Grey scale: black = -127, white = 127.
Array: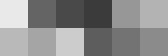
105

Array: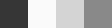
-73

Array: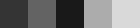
-75

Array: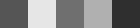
-42

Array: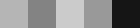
53

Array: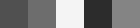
-47

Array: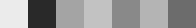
107

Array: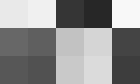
105

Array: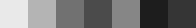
105
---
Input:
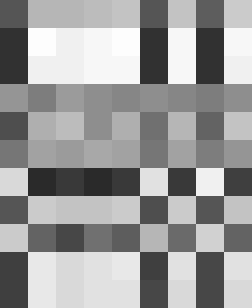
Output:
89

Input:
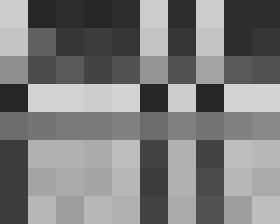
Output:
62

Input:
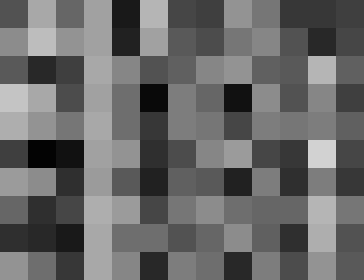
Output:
-38

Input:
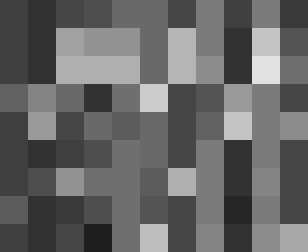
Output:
40

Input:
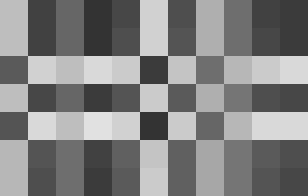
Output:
-56

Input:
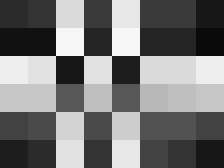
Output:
-104

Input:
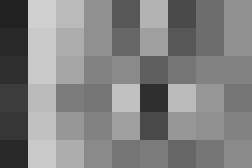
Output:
10

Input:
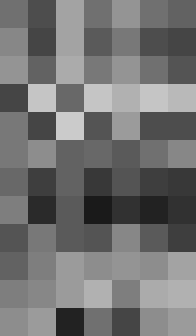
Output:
27

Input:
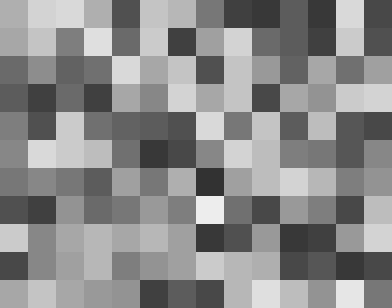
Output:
-8
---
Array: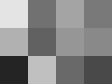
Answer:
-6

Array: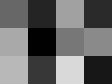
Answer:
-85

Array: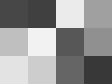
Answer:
32

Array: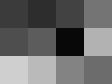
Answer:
-11

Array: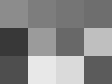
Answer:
-17

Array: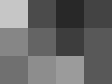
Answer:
-60

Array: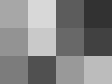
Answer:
-77

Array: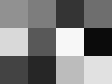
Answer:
-17

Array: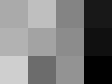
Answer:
-103

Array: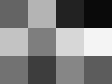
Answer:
-117
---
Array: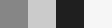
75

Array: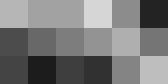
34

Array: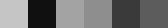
-111

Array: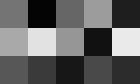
-123

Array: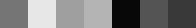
103

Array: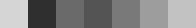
-80
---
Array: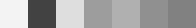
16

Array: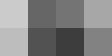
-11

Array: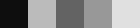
24

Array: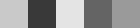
-27

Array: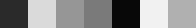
113

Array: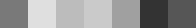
-76

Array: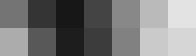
58

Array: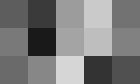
74

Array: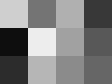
48

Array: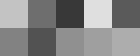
95
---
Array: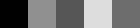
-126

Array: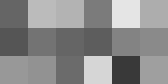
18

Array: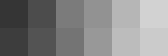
-44

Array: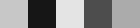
71

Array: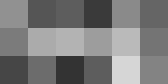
-19

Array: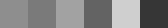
-5

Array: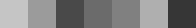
-54

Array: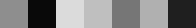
91

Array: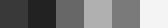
-93
